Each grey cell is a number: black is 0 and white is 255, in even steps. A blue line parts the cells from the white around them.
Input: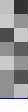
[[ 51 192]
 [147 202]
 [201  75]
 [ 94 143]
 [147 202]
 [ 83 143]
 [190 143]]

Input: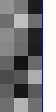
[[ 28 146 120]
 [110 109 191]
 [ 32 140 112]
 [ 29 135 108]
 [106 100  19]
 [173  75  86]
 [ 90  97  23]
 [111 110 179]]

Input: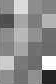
[[129 138 219 140]
 [180  79 166 124]
 [109 140 184 144]
 [106 132 166 113]
 [254 204 121 108]
 [ 35 142 114 144]]

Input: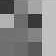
[[192  55 129 166]
 [192 177 108  57]
 [192 114 116 131]
 [192 111 106  90]]

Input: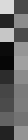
[[ 73 218]
 [140  35]
 [ 74 198]
 [150  11]
 [161   6]
 [139  44]
 [122  70]
 [124  75]
 [115  99]
 [148  34]]

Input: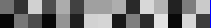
[[202 114  50 209  78 172  65 160 160 174  41 216 179  34 125]
 [ 60   7 119  76   8 148  30 210 213  24 126  43 226   9 215]]
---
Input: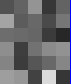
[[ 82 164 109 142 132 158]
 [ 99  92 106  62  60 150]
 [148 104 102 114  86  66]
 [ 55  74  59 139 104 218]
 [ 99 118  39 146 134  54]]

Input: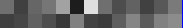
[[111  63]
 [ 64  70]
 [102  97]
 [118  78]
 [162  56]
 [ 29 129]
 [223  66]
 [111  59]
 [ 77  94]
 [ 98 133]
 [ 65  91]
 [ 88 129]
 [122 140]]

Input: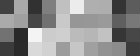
[[ 65 170 114  59]
 [169 160  41  42]
 [ 49  70 244 217]
 [127 113 204 209]
 [192 201 207 156]
 [236 150 187 198]
 [175 151 182 160]
 [174 154 194 146]
 [ 52  95  54 140]
 [ 92 120  71  59]]

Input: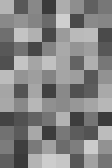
[[181 137 111  88  80 188 165 168  67 113 124  95]
 [ 88 147 196 114 196 148  84 137  81  91  63  58]
 [136 132 177  70 165 158 166 183  99 168 122 180]
 [ 58 106  72 132 193 132  65 144 117  60 161 205]
 [173 207 155 169 166 165 137 138 179 120 108 198]
 [142  74 186 148  99 158  80 151  61  92 126  87]
 [ 96 138 188 158 175  88  93 165 117  83 204 162]
 [119 134  74  87 119 146 169 183  59 188 146 116]]

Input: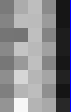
[[122 132 117 137 119 142 127 148]
 [172 188 116 196 153 214 181 247]
 [190 187 191 185 191 182 189 180]
 [139 155 132 161 134 165 143 169]
 [ 22  22  29  29  23  34  21  40]]

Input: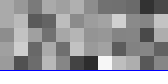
[[170 170 141 160 155]
 [152 186 194 206  81]
 [122  90 160 104 108]
 [170 100 113 170 184]
 [160 189 167 111 134]
 [176 139 181 194  67]
 [141 157 148 154  45]
 [113 163 151 162 247]
 [112 208 132  92 190]
 [106 138 133 130 174]
 [ 50 133  73 134  88]
 [ 72 195 173  98 134]]

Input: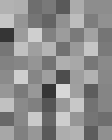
[[178 197  53 118 130 139 151 193 104 167]
 [175 149 156 193 134 207 122 138 136 128]
 [110 117 207 159 149 134 152 128 202 151]
 [121 100 129 181 115 159  53  85 103  89]
 [ 89 145 156 113 175  77 215 153 206 173]
 [172 189 122 153 168 158 160 200 150 179]
 [141 125 162 198 119 178  93 114 117  93]
 [141 145 117 122 138 136 133 133 110 144]]

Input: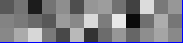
[[ 88 131 136]
 [116 122 171]
 [ 28 106 215]
 [116  88 122]
 [142 155  72]
 [ 78 136 185]
 [150 218  51]
 [157 124 108]
 [113 232 151]
 [ 65  11 102]
 [220 112 142]
 [121 173 165]
 [151 118 137]]
